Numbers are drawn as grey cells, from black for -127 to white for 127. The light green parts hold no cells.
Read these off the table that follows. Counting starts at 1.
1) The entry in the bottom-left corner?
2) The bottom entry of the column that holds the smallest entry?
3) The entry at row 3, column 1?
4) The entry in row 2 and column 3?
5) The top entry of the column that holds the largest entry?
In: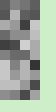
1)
13
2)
34
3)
43
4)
-33
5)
-11

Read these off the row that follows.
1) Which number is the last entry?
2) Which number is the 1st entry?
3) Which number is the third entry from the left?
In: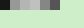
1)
-42
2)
-104
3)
53

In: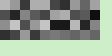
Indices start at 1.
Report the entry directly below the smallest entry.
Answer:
5
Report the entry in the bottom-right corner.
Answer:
-26
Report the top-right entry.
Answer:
34
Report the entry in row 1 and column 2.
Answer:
25
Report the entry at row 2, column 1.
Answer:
-49
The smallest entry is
-112
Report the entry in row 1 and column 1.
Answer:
56
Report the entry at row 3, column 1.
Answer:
14
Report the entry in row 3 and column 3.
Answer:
-49

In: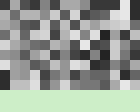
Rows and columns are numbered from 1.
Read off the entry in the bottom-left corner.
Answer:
-82
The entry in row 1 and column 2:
41
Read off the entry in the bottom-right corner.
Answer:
63
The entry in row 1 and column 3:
-48
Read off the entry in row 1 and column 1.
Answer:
-71
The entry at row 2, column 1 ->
52
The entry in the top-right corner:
-82
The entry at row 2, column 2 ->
-17
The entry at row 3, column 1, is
41
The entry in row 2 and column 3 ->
52

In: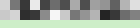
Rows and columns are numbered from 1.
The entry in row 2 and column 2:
84
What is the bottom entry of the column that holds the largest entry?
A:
118
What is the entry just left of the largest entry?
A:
11
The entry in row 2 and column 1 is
73
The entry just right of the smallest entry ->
-71
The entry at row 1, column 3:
-71
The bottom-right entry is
1
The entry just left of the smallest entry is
52

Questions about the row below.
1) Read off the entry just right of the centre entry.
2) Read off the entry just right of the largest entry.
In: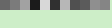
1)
55
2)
-79

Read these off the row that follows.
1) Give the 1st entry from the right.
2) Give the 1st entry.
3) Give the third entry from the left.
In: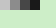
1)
-102
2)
68
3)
-56
